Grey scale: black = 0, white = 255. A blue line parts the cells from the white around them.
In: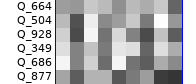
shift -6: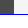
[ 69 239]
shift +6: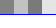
[136 200 128 235]
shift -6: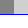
[124 202]
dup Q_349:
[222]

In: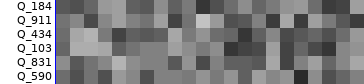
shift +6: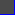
[80]
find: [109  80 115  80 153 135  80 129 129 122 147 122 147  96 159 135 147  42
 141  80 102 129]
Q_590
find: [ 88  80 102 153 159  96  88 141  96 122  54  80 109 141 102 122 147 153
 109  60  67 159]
Q_184
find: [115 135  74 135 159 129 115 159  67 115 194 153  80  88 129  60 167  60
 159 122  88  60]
Q_911
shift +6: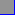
[153]

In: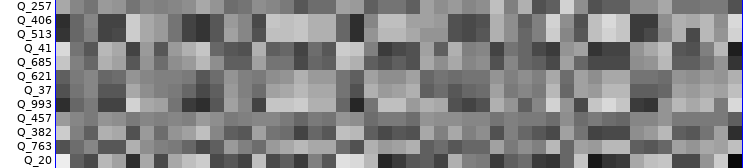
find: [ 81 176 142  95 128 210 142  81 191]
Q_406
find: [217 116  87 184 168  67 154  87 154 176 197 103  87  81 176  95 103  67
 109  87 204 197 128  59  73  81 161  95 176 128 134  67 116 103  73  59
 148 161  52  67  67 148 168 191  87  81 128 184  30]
Q_41

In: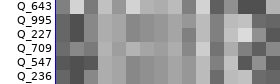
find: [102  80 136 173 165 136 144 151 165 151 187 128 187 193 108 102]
Q_995
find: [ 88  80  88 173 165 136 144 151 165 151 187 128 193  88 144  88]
Q_547
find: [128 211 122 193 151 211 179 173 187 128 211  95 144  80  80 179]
Q_643

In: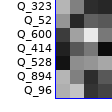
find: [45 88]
Q_894
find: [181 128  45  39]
Q_323
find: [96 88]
Q_52
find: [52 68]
Q_96
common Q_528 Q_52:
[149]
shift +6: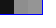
[ 25 148 155]
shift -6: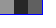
[143  33  90]

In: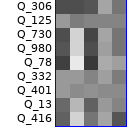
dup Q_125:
[132]
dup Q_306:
[78]
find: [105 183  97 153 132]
Q_13
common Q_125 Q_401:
[153]
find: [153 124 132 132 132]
Q_125
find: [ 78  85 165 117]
Q_306

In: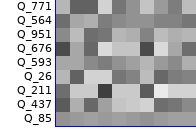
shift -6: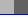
[176  92]
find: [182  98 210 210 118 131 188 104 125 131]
Q_26
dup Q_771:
[98]
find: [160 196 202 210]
Q_437

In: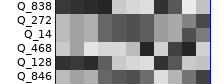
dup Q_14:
[80]
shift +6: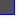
[86]
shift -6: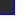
[37]
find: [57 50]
Q_838
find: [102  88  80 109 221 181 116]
Q_846
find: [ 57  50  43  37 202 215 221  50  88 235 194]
Q_838
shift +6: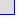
[227]

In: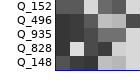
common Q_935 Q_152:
[216]
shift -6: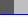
[ 84 185]
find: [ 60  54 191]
Q_148
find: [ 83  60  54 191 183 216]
Q_148
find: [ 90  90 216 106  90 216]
Q_152
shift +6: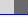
[222 112]

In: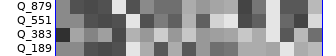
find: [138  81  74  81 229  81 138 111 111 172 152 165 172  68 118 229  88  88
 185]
Q_879
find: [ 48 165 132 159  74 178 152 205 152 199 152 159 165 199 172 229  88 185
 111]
Q_383
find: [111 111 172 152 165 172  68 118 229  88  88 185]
Q_879
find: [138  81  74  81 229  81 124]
Q_551

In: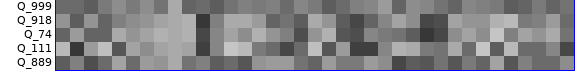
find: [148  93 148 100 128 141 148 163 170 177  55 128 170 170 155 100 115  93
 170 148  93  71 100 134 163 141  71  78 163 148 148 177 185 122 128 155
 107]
Q_918
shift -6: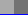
[164 109]
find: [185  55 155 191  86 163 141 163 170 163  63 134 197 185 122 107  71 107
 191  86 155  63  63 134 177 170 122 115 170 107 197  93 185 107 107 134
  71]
Q_111
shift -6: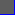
[87]

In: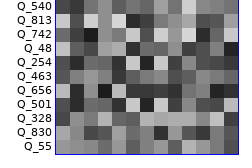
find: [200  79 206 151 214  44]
Q_742
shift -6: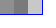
[137 116 194]
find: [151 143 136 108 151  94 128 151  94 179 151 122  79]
Q_55

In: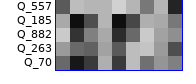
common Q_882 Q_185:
[169]
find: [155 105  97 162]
Q_263
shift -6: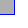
[169]
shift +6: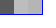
[ 96 195 187]
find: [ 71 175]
Q_185
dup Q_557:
[181]

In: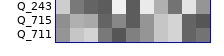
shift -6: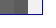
[ 94  86 235]
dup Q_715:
[100]
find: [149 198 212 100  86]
Q_715
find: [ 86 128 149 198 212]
Q_711
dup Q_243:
[92]
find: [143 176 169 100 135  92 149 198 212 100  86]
Q_715
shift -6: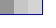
[143 192 206]

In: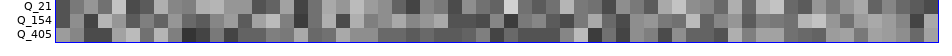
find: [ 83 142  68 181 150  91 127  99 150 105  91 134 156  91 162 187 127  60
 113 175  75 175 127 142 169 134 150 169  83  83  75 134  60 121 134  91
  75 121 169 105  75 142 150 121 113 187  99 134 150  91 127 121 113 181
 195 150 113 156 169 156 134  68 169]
Q_154
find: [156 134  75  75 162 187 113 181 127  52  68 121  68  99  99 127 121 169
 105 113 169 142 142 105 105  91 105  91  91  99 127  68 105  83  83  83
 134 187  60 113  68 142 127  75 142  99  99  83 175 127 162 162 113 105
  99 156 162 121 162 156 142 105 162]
Q_405
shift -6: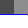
[ 69 136]
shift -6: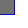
[107]

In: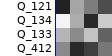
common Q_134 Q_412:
[41]
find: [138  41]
Q_412

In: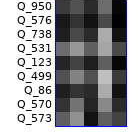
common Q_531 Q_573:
[95]
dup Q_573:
[95]
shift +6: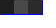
[36 79 49]
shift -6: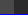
[67 37]
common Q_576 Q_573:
[18]
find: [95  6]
Q_123

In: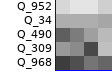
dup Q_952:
[228]
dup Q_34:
[174]

